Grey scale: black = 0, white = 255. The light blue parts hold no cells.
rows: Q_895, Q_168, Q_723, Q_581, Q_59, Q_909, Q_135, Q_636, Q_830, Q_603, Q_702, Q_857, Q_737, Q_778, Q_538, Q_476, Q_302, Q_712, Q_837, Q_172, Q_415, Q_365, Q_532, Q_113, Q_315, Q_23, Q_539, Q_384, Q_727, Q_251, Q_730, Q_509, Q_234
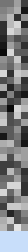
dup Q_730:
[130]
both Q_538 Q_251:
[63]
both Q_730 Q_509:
[78]
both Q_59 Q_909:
[117]
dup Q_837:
[91]
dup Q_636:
[91]
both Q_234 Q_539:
[117]

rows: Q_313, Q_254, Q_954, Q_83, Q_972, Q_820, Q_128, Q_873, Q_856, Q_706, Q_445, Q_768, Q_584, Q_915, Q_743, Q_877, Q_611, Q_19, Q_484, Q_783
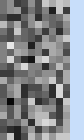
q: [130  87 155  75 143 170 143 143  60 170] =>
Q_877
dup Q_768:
[170]
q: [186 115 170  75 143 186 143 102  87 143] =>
Q_83
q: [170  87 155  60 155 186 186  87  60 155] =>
Q_611
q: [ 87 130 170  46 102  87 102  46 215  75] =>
Q_915
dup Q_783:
[200]

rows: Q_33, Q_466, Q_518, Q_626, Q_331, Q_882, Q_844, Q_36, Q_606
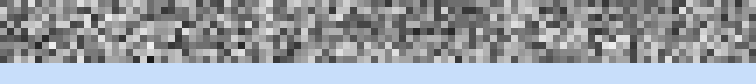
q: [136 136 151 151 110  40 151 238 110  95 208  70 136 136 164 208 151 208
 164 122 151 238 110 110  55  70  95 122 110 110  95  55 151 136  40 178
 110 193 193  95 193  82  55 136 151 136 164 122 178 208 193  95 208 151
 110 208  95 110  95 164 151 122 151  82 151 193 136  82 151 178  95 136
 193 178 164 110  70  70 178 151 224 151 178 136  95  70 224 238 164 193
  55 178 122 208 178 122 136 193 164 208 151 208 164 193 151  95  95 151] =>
Q_844
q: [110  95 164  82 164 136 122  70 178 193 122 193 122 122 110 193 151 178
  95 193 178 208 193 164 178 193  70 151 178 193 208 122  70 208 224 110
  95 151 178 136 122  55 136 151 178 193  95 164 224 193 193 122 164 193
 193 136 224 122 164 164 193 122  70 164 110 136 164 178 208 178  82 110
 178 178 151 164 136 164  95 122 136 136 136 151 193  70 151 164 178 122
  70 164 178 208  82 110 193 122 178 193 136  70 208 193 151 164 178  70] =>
Q_36

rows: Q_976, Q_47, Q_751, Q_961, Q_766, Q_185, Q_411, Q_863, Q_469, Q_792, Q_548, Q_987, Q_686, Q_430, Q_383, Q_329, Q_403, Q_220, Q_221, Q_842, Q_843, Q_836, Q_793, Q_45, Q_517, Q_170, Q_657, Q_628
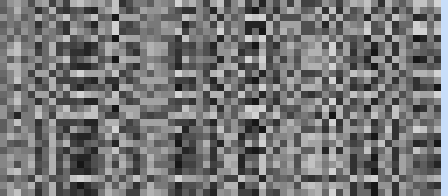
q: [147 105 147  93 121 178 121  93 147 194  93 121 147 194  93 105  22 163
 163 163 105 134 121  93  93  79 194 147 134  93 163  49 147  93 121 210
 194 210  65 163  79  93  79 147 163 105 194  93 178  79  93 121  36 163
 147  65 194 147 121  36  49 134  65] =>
Q_329
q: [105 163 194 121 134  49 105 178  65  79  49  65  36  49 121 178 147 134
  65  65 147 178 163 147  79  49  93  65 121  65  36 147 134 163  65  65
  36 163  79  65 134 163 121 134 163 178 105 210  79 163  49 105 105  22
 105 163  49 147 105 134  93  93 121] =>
Q_628
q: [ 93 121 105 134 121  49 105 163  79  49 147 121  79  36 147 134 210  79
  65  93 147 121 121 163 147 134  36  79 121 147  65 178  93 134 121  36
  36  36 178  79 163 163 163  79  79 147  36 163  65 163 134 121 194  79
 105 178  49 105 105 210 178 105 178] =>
Q_961

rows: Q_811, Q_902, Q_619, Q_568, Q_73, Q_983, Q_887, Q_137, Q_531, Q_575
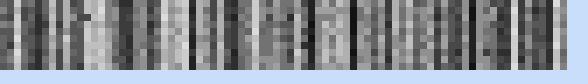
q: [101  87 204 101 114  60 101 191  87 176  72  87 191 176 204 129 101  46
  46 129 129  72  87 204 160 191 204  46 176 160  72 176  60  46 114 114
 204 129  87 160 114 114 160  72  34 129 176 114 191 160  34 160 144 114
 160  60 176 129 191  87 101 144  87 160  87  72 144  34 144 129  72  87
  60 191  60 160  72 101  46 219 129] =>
Q_811
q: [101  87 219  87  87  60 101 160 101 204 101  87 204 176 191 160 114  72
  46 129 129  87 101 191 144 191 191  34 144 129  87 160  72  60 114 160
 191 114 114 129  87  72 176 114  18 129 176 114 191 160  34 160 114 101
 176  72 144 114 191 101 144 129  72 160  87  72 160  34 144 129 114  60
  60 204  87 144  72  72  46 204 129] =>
Q_983

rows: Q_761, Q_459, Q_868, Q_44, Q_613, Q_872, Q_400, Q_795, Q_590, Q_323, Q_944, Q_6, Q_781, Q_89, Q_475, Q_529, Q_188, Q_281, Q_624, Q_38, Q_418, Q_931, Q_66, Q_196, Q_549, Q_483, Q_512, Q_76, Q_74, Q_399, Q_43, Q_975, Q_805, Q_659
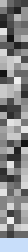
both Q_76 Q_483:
[75]
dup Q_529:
[61]
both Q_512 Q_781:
[185]
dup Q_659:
[103]
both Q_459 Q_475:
[148]

